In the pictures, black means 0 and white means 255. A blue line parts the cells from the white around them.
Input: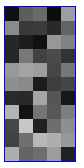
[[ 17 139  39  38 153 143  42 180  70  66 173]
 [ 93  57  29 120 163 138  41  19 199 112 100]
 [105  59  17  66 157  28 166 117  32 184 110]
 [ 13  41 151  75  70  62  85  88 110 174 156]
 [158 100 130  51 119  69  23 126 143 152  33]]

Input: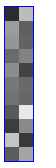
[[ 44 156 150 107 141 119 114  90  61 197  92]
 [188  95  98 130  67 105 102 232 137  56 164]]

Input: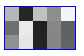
[[183 111 144]
 [ 38 234 229]
 [193  33  35]
 [142 135 133]
 [245  97  99]]

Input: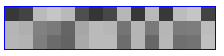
[[ 56 181 182]
 [ 67 175 179]
 [186 129 126]
 [197 122 107]
 [185 101  99]
 [ 79 166 169]
 [ 53 186 186]
 [ 71 182 186]
 [183 116 109]
 [ 56 181 181]
 [185 121 103]
 [ 56 182 183]
 [188 123 111]
 [197 125 115]
 [ 67 188 192]]

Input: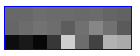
[[104 102  13]
 [104 108  25]
 [109 114   7]
 [107 109  55]
 [107  93 207]
 [105 112 109]
 [107 134  66]
 [101 113 178]
 [ 98  90 170]]

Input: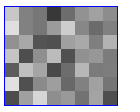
[[199 223 145 196  92 224  76]
 [129 129 168  78 191  80 160]
 [119 119  84 143 165 138 214]
 [ 56 155  80 187  73 158 142]
 [109 205 160  80 109 104 153]
 [146 135 169 145 183 129 114]
 [161 107 127 151 123 161 164]
 [141 128 179 124 125 117  78]]

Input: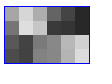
[[166 117  88  76]
 [214 222  67  66]
 [173 198 122 130]
 [100  58 136 135]
 [ 68  53 184 180]
 [ 40  40 209 220]]

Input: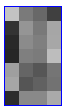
[[195  51  41  38 159 166  44]
 [122 149 139 127 101  85 137]
 [104 121 127 123  86  97 137]
 [ 64 166 167 189 117 114 170]]
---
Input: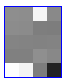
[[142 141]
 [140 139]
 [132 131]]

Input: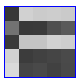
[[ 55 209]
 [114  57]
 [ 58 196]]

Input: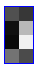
[[ 80  55]
 [ 16 184]
 [ 10 240]]

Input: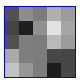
[[ 81 141]
 [ 68  31]
 [ 81 126]]

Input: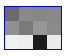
[[107 137]
 [144 122]
 [241 238]]

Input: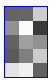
[[100 102]
 [145 251]
 [ 98 159]]

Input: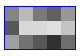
[[133 185]
 [ 88 215]
 [160 115]]
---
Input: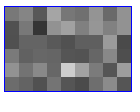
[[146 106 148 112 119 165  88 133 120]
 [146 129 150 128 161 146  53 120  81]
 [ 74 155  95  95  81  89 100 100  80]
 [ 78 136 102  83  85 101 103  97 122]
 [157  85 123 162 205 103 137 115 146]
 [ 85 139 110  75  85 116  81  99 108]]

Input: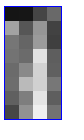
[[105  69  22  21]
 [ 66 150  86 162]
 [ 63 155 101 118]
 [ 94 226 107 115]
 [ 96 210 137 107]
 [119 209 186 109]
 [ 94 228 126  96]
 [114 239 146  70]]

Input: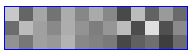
[[106 154  98 188  73 136 170 135 172 115 166 101 200]
 [138  80 223  76 188 150 126 147 173 137 160 187 108]
 [108  62 111  96  71 122 130 136 179 152 160 119 146]]

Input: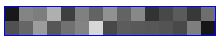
[[110  56  91  72  51 136  99 145  99 128  63 175 125 132  24]
 [ 22 126  73  83  87  89  92  72 215 131 113  86 156 102  80]]

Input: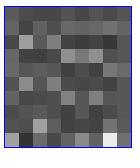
[[ 84  74  83  71  83  71  71  76  90]
 [101 113 104  99 104  78  96  68 100]
 [ 87  55  67  60  67 127  89 157  73]
 [ 87  80 143 120 143  73  63  66 102]
 [106 119  65  77  65  86  93  86 105]
 [ 87  66  75  71  75 127  86 139  82]
 [ 87  86 129  87 129  78  74  72  99]
 [ 87  75  65  86  65  79  89  83  76]
 [ 90 115  66  70  66  94 160  78  82]
 [113 235  98 138  98  73 106  50 160]]

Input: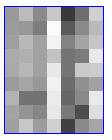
[[207 110  56 199 138 187 153]
 [185 138  90 251 126 152 155]
 [197 164 131 243 161 184 159]
 [233 124 116 194 161 176 171]
 [204 202 117 232 160 183 169]
 [161 144 108 241 152 165 155]
 [233 137 103 235 114 115 179]
 [222  77 121 232 135 148 163]
 [165 138  65 208 156 199 160]]
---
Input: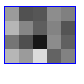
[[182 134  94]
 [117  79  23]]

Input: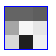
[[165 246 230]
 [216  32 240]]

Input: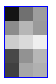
[[140 182 154]
 [205 218 239]]

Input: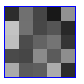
[[195 113  71]
 [191  76  99]]

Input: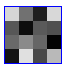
[[ 87  13  90]
 [105 138 102]]

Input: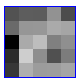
[[106 150 151]
 [  1 170 189]]

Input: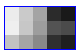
[[239 199 157]
 [194 165 137]]

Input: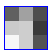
[[202 206  58]
 [247 206  83]]

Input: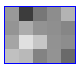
[[148 172 147]
 [165 224 198]]
